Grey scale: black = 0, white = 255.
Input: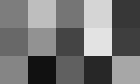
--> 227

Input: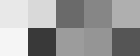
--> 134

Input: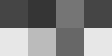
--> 117

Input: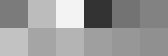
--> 115

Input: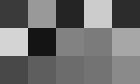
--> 123

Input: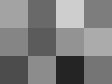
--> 147

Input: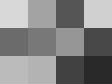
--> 150

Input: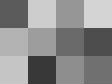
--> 106

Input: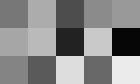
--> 201

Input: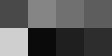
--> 112
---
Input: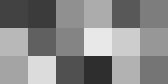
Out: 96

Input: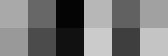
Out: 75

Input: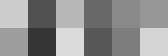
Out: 53

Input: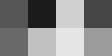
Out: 193

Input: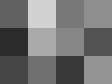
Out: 170

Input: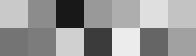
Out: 124

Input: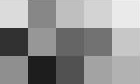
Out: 151

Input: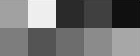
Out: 84
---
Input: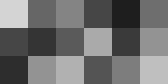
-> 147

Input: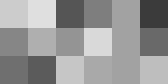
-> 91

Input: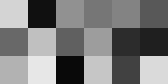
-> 231

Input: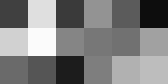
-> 85

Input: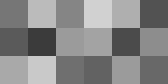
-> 201

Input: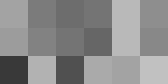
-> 178

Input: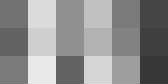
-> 233

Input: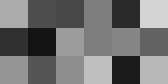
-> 85

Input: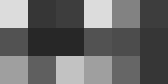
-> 95

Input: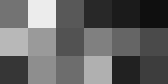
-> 142
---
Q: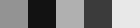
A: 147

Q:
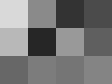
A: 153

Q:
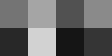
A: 138

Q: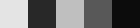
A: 88

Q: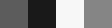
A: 92

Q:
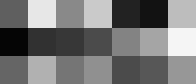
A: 202
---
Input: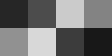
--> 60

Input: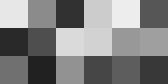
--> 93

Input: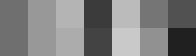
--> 145

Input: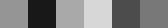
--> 76

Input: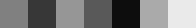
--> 170

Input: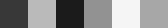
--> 245

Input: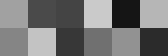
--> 146

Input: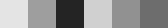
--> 145

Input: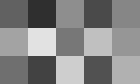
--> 81
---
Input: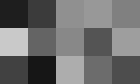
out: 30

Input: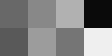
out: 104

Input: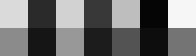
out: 218

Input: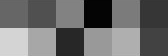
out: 102

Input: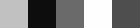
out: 193

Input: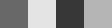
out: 104
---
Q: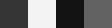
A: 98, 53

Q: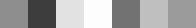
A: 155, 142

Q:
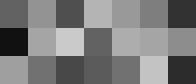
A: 50, 159

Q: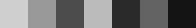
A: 20, 207

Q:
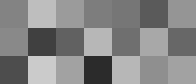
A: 149, 77

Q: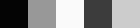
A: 204, 4

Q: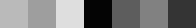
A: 52, 186

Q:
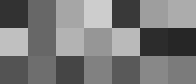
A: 172, 83

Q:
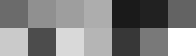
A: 99, 202
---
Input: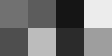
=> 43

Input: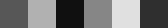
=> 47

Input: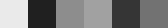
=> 53

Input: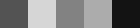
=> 83

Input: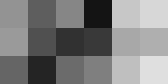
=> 36

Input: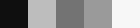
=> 115

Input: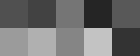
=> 51

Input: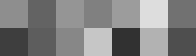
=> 62

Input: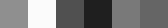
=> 80
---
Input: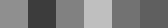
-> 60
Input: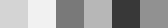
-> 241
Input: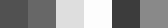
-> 103
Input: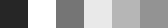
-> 255
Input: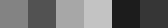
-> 82
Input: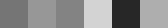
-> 151
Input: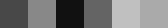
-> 136
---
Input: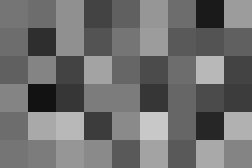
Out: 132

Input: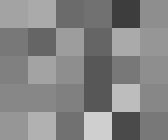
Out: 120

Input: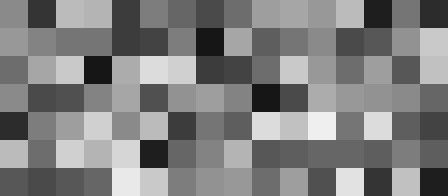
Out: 30

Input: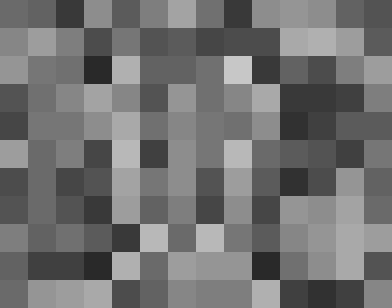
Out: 134

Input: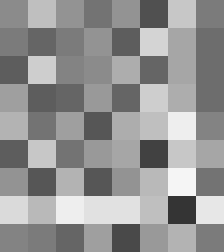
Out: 123

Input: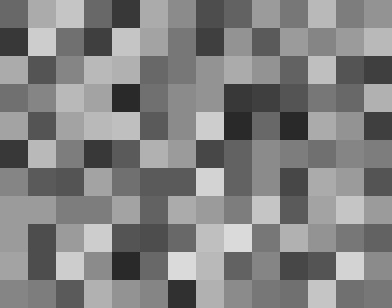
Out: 119

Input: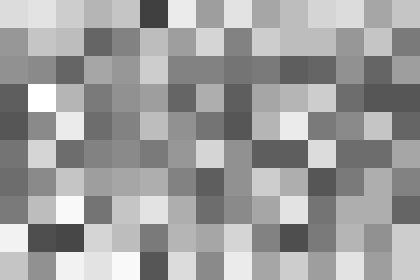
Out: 205

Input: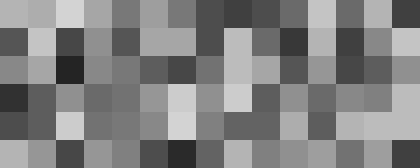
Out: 64

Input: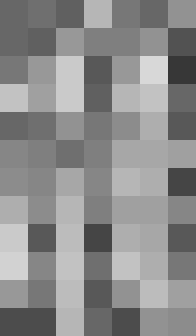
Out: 140
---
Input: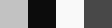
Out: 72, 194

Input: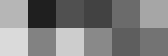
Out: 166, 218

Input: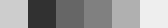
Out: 238, 205

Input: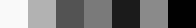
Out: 1, 249

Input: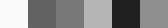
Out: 143, 250

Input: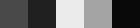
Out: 9, 73

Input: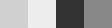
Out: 136, 208

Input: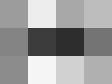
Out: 189, 140

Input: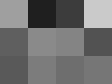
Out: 202, 89

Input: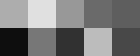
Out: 94, 14
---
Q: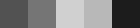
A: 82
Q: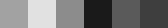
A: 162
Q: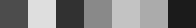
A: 76
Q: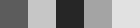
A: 92
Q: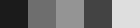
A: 27
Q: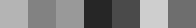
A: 180
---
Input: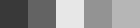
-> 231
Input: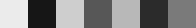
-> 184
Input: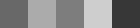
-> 125
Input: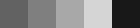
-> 168
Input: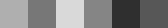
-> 133
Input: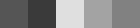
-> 223
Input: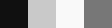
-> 201
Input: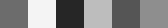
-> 189
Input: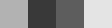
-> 57
